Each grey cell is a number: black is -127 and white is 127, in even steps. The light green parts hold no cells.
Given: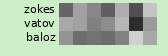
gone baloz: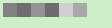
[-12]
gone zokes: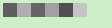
[7]
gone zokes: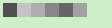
[-32]

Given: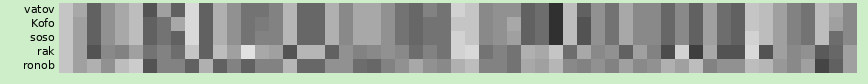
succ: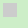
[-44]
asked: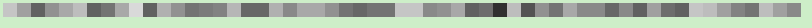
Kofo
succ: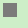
[2]
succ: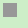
[9]
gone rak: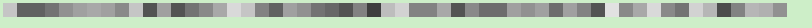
[-37]

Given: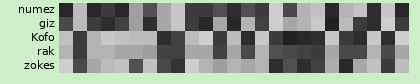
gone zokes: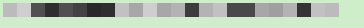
[45]
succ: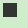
[78]

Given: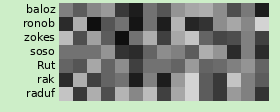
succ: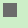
[0]
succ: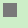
[-98]
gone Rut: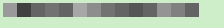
[-20]
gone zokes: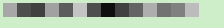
[-57]
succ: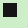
[-13]
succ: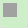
[-35]
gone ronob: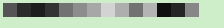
[-106]

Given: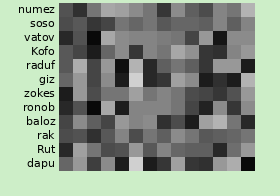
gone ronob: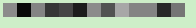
[-93]
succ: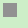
[-73]
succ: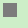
[-10]
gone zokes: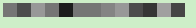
[-45]
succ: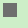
[24]
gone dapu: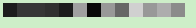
[-65]

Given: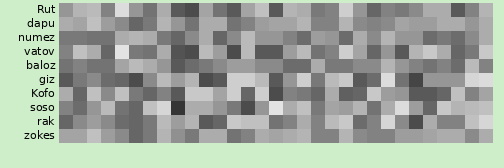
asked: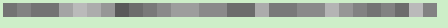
baloz
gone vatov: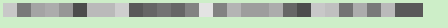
[-44]
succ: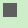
[-25]
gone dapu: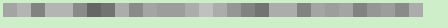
[-6]
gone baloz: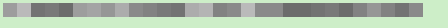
[-38]
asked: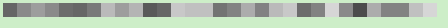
rak
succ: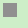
[-6]

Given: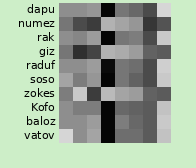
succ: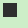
[-59]
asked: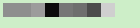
raduf
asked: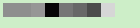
dapu
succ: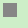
[28]
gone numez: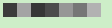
[-44]
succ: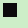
[-9]

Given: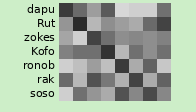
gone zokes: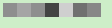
[1]
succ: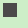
[7]
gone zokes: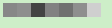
[37]
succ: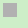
[-60]
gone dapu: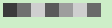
[87]
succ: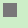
[49]

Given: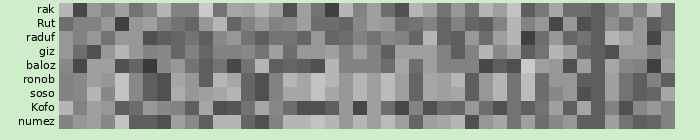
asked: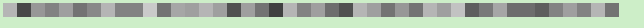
rak
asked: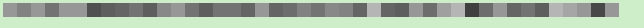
raduf
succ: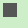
[-12]
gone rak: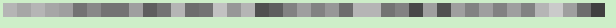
[-6]
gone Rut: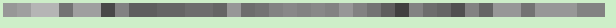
[15]
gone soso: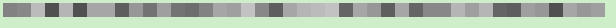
[45]

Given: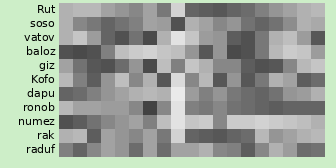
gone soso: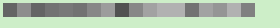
[41]
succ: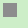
[49]

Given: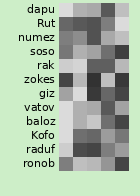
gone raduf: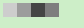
[-51]
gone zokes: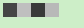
[-77]

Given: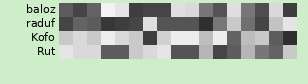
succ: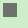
[-58]
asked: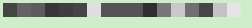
raduf
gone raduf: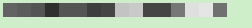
[-72]
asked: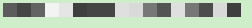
baloz
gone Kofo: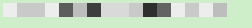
[81]
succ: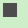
[89]

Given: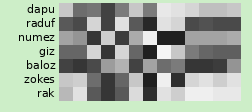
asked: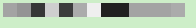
numez
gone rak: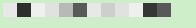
[91]
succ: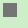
[-61]
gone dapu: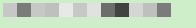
[-10]
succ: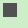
[-53]
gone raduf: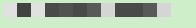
[-87]
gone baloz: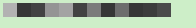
[28]

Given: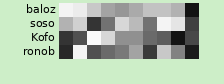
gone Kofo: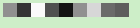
[-55]
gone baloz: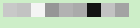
[108]
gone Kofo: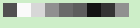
[-55]
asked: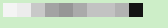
baloz

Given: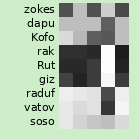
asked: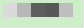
Kofo
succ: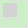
[70]
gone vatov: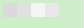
[-73]
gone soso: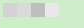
[70]
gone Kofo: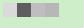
[-39]

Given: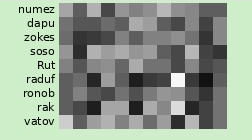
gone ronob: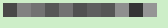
[-5]
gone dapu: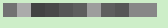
[-19]
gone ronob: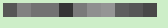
[-47]
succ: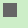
[43]

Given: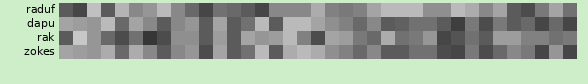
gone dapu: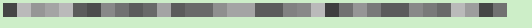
[-30]
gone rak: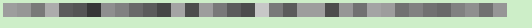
[58]
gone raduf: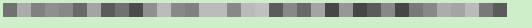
[52]
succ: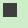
[-6]
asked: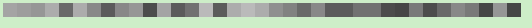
zokes
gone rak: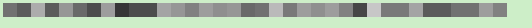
[-43]

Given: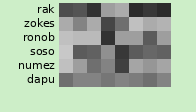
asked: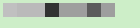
ronob
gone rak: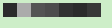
[30]
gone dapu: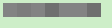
[-9]
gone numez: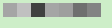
[22]
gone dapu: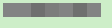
[-9]
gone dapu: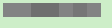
[-3]

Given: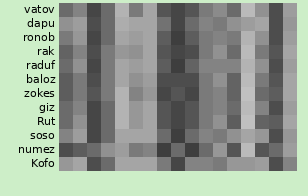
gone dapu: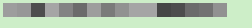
[45]
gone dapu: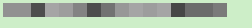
[45]
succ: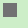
[-57]
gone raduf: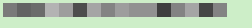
[-34]
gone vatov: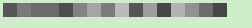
[11]

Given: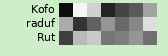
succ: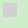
[-92]
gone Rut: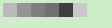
[-9]

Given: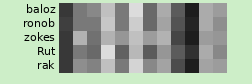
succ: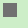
[50]
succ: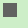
[56]
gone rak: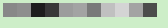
[2]
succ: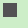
[-91]

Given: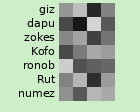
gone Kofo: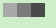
[28]
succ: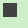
[-11]

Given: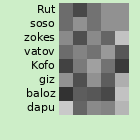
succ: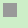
[-40]
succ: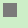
[32]

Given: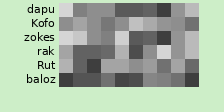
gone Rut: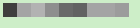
[-14]
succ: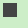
[-50]
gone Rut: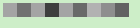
[28]
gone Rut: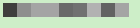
[28]
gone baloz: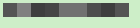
[6]
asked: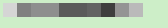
dapu
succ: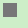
[14]

